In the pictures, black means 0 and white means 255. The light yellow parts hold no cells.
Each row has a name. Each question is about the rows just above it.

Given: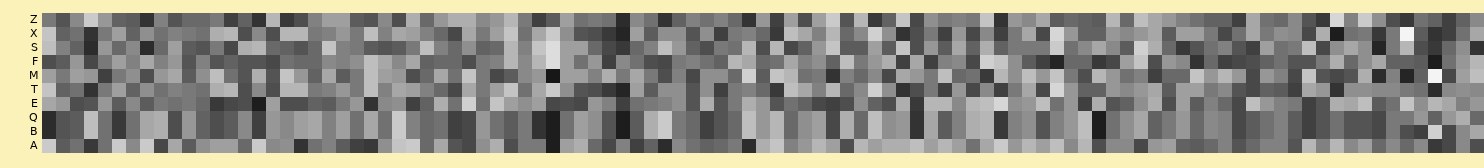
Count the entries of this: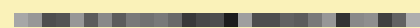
29
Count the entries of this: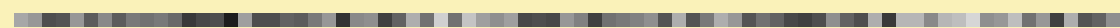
79
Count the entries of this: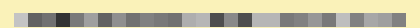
28

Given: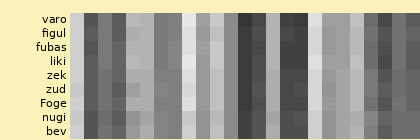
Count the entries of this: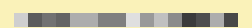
16
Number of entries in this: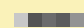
5

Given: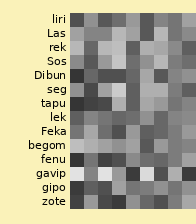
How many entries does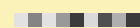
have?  9
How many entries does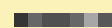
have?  7
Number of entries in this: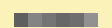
6
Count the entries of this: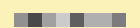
8
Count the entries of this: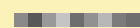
9
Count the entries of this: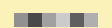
6
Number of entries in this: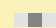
3

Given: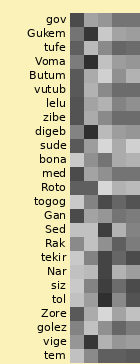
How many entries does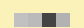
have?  4
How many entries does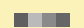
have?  4
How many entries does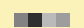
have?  4

